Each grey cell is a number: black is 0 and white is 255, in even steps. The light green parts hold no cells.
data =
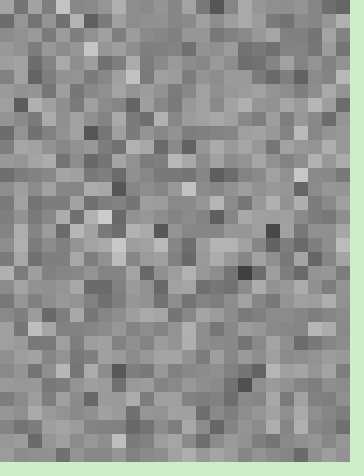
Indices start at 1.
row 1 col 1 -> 163
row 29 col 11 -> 125
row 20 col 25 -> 125
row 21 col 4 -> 144
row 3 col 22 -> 128
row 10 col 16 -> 131
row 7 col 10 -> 147
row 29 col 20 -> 167
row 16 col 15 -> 131
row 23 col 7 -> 118
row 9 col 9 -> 169
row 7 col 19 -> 161
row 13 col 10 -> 144
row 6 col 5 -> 146
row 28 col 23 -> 126
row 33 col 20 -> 138
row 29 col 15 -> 126
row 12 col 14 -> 167
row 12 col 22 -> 142
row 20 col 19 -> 109
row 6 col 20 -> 106
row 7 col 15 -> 161
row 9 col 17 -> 160
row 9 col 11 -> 111
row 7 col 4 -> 118
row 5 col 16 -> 153
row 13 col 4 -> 136
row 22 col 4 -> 142
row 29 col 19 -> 133
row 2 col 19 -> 156
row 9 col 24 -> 108
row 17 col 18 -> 150
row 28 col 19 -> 143
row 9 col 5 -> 144
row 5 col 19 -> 114
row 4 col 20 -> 112
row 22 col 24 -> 174
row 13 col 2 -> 125
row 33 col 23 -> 144

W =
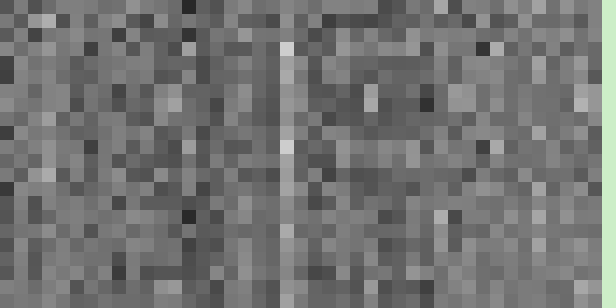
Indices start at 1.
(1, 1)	85
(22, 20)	86
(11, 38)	116
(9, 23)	122
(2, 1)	121
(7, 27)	156
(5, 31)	98
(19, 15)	89
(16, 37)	143
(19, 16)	99
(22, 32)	124
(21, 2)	123
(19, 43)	127
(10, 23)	88
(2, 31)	116
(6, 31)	108
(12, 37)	113
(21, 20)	83
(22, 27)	129
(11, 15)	88
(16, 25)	122
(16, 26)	128
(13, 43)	127
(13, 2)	94
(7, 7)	118
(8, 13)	161
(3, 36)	106
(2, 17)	133
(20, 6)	133
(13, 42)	91
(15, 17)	108
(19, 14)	77
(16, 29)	86
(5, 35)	137
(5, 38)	108
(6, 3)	122
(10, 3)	120
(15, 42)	115

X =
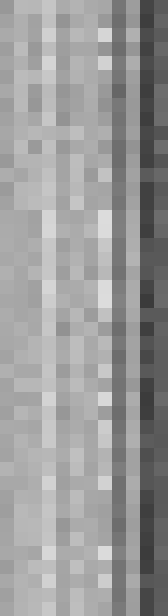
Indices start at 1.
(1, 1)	152
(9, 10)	154
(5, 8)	210
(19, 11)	89
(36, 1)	161
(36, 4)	192
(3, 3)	163
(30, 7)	178
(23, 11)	90
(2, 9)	110
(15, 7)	164
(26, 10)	162
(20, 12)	97
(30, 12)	95
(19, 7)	164
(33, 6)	192
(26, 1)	163
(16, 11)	69
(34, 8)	183
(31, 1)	170
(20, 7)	155
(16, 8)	220
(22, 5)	176
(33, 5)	172
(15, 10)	162
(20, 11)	86
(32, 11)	92
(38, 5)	151
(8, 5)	155
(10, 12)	84
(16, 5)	168
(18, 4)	199
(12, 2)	179
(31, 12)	91
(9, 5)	147
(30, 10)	165

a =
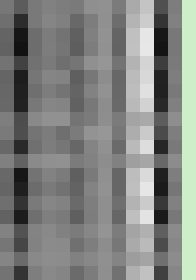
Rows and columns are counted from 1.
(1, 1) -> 119
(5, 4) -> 122
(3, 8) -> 146
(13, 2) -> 22
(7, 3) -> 111
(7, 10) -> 189
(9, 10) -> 164
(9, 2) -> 77
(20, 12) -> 64
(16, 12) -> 26
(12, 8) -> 141
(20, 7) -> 124
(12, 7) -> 130
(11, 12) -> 38
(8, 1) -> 104
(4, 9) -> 99
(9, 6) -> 116
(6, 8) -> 141
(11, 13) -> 121
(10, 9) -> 119
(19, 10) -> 157
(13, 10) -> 189
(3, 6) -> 96
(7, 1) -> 103
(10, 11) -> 202
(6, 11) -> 216
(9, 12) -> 93
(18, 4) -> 139
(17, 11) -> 176
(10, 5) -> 111
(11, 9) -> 106
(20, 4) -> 137
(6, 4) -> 133
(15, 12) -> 56
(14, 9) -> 102

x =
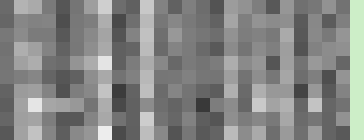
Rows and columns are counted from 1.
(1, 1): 106
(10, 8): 237
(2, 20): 139
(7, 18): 106
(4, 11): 187
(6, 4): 101
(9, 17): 143
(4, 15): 106
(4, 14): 123
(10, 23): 157
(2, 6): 120
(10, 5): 94
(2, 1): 102
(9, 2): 159
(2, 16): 98
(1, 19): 126
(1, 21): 150
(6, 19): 142
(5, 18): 138
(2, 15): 112
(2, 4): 132
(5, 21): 159
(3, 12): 111
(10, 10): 96
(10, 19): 170
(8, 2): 162
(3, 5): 88
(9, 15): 94
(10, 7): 150
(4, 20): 127
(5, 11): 171
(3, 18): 125
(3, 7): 137
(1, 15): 109
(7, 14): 116
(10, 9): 75
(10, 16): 100
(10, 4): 133

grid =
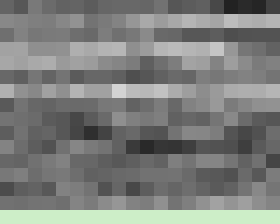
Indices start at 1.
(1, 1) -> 100
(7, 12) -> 193
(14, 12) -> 109
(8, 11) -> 109
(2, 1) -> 136
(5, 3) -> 169
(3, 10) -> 120
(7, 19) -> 173
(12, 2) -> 100
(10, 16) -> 125
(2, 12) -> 156
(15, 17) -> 148
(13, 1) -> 120
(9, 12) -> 127
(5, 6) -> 161
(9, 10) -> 128
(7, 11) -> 184
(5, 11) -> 95
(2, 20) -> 180
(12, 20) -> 69
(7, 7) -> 161
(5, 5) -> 154
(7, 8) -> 161
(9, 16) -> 117
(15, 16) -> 162
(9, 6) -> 71
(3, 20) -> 83
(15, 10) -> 130
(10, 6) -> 69
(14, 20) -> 117
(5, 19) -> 123
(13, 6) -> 110
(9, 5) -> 87
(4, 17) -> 151
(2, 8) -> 122
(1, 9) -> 104
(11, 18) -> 62
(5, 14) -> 163

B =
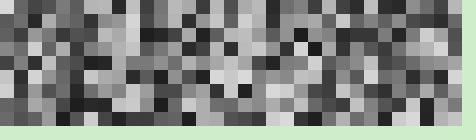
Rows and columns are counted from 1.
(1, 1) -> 216
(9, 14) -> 31
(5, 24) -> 90
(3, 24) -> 130
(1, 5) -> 122
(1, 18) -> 171
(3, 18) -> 189
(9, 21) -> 217
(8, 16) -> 110
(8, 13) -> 105
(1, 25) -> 65
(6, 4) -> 147
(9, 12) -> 94
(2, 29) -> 139
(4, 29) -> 114
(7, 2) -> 60
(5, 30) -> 107
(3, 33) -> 80
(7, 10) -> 198
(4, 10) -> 195
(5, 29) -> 82
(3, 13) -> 67
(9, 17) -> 82
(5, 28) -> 68
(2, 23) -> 169
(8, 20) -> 172
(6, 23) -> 186
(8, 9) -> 193
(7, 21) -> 205
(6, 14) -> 81
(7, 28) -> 49
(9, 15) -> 174
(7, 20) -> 216
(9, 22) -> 53
